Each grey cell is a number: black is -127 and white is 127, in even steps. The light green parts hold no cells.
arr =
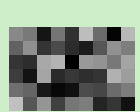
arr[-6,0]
8
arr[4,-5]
-111
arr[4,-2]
-20
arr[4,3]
-119
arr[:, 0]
[8, -29, -75, -66, -16, 64]
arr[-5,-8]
16
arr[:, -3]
[-20, -41, 19, -75, -57, -91]
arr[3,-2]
49
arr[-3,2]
37
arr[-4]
[-75, -82, 40, 51, -127, 25, 19, -7, 36]
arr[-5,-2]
17
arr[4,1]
-26
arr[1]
[-29, 16, -75, -52, -83, -100, -41, 17, -1]
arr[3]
[-66, -108, 37, -85, -72, -81, -75, 49, 29]
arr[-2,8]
-3
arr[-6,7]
-123

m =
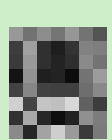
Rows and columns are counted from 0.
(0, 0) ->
24
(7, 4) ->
26
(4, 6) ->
9
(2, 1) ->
25
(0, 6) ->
-43
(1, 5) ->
2
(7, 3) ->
78
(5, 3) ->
63
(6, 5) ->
16
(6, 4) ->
-93
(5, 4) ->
88
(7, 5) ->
-69
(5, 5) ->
-30
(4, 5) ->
-17
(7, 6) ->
-5

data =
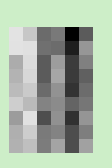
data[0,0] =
99
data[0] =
[99, 71, -20, -6, -126, -36]
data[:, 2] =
[-20, -15, -36, -36, -20, 3, -49, -5, -3]
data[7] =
[47, 77, -5, 3, -50, -1]
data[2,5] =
0
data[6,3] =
17
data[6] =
[28, 97, -49, 17, -78, 21]
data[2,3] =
29
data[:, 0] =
[99, 98, 44, 51, 59, 78, 28, 47, 49]
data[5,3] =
11
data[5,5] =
-9

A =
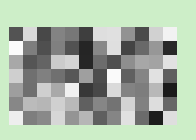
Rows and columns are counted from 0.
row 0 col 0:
-44
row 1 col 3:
0
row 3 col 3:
-15
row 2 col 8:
14
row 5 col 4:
57
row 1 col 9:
-22
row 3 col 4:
-40
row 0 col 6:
94
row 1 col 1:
-1
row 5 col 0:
7
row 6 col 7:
5
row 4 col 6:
-55
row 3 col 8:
-31
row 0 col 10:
81
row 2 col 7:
-48
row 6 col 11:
94
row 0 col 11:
114
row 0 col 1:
90
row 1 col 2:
-48
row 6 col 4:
20
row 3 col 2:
0

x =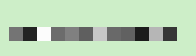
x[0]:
-11
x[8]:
-30
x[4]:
0

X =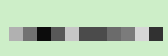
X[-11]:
49
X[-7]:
71
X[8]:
-4
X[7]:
-20

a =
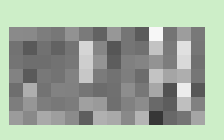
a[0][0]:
10
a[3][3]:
-12
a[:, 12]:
[29, 96, 89, 46, 108, 63, -11]
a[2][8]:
0
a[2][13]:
-15
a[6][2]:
41
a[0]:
[10, 9, -2, -8, 18, -5, -29, 23, -10, -36, 119, -11, 29, -7]
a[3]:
[2, -37, -7, -12, 2, 71, -4, -13, -1, -19, 67, 37, 46, -9]
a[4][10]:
39
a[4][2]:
-12
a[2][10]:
19
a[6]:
[27, 9, 41, 30, 11, -33, 48, 41, 9, 52, -73, -23, -11, 37]
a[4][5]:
-10
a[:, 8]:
[-10, -10, 0, -1, 13, 1, 9]
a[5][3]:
-7
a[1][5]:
85
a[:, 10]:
[119, 67, 19, 67, 39, -22, -73]
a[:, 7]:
[23, -41, -34, -13, -15, -16, 41]
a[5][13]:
1
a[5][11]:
-34

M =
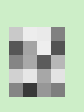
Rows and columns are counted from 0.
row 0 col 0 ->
73
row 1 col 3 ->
-44
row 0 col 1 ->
109
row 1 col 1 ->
36
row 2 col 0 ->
5
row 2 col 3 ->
55

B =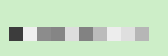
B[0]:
-67
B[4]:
93
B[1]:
111

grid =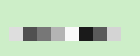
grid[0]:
94
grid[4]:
121
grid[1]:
-47

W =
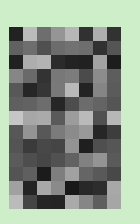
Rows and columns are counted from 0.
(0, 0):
-93
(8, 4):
19
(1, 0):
-30
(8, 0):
-43
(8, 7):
-41
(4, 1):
-89
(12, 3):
-91
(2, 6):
35
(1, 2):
-47
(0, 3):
21
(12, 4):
42
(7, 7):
-66
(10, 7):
-55
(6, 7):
55
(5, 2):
-18
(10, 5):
-26
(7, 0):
-40
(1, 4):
-13
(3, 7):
-34
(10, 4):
33
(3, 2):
-76
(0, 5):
-78
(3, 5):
-52
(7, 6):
-89
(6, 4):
28
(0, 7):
-77
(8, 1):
-68
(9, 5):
1
